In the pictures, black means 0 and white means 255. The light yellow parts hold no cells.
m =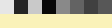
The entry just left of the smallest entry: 201
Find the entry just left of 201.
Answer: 36
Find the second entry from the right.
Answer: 64

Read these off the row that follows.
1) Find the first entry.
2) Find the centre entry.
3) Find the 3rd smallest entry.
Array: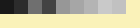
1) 25
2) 151
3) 67

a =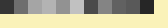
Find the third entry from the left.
165
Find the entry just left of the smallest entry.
89
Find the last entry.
38

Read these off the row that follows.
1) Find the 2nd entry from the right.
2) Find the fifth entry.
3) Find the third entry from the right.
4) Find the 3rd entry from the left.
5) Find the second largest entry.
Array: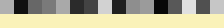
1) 80
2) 169
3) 224
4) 103
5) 210

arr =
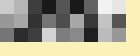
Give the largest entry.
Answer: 242
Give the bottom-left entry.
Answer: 117
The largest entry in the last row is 211
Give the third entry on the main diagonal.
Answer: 62
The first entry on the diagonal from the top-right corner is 230
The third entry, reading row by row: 62
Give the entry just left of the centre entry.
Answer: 117
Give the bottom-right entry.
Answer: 152

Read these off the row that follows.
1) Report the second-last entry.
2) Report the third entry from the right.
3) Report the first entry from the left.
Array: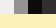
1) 11
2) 147
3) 239

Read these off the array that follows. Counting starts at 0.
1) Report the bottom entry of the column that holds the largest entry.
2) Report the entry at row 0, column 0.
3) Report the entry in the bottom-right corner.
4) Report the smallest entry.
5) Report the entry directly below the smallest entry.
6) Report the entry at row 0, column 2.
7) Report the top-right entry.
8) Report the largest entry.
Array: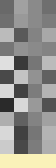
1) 203
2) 105
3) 174
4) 42
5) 174
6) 138
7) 111
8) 223

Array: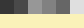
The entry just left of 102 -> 129
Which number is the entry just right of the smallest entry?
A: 73

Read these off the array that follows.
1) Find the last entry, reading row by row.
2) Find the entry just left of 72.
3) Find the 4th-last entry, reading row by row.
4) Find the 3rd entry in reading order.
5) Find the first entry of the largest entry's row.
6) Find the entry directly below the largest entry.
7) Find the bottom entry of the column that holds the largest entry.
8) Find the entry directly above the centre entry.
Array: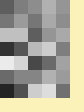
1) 112
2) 213
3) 80
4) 141
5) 235
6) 106
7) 36
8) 94

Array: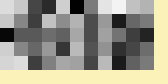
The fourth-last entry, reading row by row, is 186
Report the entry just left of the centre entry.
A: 97
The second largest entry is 228
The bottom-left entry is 213
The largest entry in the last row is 220
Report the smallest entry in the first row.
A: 1
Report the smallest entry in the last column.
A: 35
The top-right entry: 179
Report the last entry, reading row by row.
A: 122
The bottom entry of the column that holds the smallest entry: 161
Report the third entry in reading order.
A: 70
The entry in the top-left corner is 220
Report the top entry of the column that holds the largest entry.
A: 243
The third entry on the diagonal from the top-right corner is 115
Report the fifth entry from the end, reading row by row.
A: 70
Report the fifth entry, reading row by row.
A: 207

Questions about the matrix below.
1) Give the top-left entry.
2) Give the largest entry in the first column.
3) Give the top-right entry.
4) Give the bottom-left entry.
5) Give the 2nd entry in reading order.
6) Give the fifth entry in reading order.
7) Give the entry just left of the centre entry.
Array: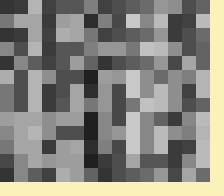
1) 52
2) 173
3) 99
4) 52
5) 59
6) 86
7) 45

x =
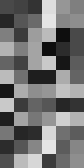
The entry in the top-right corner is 127
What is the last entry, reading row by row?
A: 142
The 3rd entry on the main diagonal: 157
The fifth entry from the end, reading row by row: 187
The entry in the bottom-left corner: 79
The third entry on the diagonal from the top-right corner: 187
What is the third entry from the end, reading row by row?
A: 59
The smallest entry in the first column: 22
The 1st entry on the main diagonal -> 73
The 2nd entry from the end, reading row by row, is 106
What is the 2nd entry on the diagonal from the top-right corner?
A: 134
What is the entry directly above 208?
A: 38

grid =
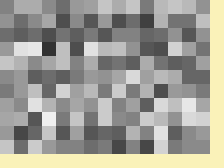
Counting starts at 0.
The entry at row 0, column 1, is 172
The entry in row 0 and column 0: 130
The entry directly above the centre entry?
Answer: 102
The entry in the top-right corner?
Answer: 146
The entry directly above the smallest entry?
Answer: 78
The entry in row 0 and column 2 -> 172
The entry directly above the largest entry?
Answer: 179
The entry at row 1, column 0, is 146
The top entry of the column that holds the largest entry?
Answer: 138
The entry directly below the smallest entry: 166
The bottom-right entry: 138
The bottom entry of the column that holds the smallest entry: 153
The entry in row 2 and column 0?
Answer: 109
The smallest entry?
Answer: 50
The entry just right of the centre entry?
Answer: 166
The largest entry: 239
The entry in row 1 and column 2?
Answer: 138
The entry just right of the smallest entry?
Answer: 191
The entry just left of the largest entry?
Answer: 86
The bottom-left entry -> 197
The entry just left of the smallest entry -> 231
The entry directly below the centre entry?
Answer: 122

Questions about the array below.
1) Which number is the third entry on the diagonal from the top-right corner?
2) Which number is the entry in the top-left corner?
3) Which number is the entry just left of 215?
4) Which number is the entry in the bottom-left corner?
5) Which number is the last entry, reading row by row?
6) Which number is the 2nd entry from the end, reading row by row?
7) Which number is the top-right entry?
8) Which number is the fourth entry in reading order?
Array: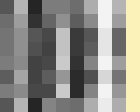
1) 86
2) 86
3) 80
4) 86
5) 173
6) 235
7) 180
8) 124
